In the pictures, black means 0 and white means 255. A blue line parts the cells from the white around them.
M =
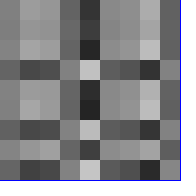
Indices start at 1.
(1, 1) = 128
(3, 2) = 164
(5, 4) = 101
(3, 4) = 100
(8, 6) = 140
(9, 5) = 197
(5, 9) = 98
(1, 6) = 137
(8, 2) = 150
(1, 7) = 142
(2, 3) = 146
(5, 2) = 155
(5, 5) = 45
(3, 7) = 148
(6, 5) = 36
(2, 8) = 164
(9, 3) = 72
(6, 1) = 128
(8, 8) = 163
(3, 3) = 157
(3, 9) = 97
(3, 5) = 38
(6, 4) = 100
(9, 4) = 130
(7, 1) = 97
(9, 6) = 90

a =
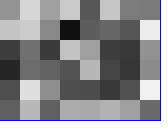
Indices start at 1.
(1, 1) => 148
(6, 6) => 179
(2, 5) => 93
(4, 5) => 183
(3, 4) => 194
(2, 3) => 136
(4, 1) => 38
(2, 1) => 196
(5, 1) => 78
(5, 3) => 142
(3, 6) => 61
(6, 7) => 159
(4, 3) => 98
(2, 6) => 102

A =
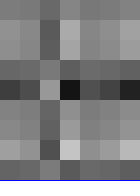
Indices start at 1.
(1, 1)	124
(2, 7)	161
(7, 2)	129
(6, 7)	139
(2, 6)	142
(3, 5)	132
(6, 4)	143
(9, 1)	100
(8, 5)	143
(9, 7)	94
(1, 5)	120
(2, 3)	90
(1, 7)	130
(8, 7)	184
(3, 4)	164
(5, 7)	34
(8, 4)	196
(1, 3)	105

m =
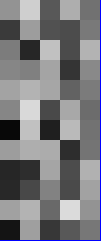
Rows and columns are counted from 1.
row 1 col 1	147
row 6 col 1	134
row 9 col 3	165
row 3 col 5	179
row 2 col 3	81
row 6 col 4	168
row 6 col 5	108
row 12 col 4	88
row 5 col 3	166
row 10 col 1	40
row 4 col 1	134
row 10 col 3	130
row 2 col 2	157
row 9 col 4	76
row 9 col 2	45
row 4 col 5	137
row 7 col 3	31
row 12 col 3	55
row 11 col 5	147

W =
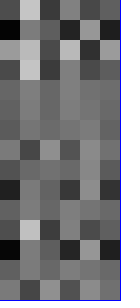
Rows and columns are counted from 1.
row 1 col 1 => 77
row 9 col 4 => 105
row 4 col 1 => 74
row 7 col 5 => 123
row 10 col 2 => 122
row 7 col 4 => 116
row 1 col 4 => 129
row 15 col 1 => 122
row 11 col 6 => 105
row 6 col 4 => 125
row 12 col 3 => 61
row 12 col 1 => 78
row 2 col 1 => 4
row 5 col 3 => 103
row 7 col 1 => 91
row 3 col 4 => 185
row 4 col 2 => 196
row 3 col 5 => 48
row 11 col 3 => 103
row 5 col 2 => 126
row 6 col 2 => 124
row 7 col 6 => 99
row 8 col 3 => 143
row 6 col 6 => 105
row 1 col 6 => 95
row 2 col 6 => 30

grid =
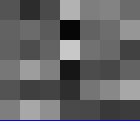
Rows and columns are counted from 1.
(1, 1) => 84
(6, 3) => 143
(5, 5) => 117
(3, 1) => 97
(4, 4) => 22
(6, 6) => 57
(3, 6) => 105
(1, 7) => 107
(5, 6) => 136
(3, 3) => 99
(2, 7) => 150
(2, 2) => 107

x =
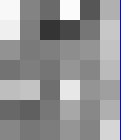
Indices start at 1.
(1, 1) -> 248
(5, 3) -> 111
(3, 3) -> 127
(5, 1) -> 190
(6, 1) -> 104
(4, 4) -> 149
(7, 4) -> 149
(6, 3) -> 119
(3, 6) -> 194
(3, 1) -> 146
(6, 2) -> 96
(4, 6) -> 186
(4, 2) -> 126

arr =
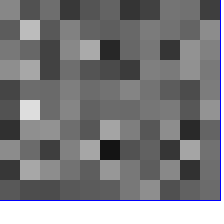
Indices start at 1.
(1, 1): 135
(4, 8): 127
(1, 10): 113
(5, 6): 114
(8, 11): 113
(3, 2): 103
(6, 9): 122
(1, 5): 84
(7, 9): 141
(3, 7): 103
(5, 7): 132
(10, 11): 107
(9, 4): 114
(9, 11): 110
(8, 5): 166
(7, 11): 100
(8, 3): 62
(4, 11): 121
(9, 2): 167
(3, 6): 39
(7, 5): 87
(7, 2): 143
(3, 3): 66
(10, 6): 93
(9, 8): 93
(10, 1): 88
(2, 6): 94
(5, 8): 115
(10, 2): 77
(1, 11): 62
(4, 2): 167
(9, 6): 151
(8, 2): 107
